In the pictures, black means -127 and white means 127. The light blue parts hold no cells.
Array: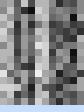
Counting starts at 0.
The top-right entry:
9
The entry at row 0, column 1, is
38
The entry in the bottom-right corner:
-7
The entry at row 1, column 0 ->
9
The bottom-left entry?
54
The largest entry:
111
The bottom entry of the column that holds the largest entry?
82
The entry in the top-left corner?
25
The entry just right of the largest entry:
38
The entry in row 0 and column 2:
-38
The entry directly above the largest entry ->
82
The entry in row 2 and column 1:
25
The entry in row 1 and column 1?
68
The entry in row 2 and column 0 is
68

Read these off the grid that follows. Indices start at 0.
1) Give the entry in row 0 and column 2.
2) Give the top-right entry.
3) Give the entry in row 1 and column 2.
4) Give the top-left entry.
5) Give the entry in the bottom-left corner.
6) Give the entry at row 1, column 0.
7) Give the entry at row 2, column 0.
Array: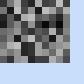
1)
46
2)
-64
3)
61
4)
-76
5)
-36
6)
-8
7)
-89

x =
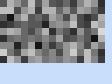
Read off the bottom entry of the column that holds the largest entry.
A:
-66
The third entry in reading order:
20
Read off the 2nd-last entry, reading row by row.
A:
6
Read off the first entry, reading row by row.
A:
-39
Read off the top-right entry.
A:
-79
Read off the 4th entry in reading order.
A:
-23
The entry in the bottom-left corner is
-79
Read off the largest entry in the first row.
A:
62
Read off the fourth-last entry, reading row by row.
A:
-66
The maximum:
88
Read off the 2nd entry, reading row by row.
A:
50
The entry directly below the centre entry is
-23
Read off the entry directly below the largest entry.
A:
50
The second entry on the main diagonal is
62
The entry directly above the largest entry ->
34
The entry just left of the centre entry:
50

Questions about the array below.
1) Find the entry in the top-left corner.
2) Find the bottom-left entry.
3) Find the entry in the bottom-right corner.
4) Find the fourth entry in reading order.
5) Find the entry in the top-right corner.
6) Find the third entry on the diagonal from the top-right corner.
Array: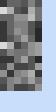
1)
-72
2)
-58
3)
16
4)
-42
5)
-42
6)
16

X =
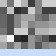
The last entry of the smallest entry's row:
-81
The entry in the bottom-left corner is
36
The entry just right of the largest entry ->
-81
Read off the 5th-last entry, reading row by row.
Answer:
-25
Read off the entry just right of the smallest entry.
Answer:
20
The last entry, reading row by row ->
20
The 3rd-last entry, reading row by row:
-38
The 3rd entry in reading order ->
93
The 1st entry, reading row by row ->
66
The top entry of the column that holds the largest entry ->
-10
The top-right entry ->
78
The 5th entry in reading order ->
-65
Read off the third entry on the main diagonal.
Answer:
6
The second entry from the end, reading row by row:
6
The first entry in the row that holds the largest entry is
66
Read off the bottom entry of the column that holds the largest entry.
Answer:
-10

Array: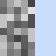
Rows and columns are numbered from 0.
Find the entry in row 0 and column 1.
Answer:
37
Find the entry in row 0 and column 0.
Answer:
-7
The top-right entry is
-60
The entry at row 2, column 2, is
6
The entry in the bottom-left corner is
52
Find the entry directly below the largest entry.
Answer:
-48
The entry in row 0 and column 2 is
67
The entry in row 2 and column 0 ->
67
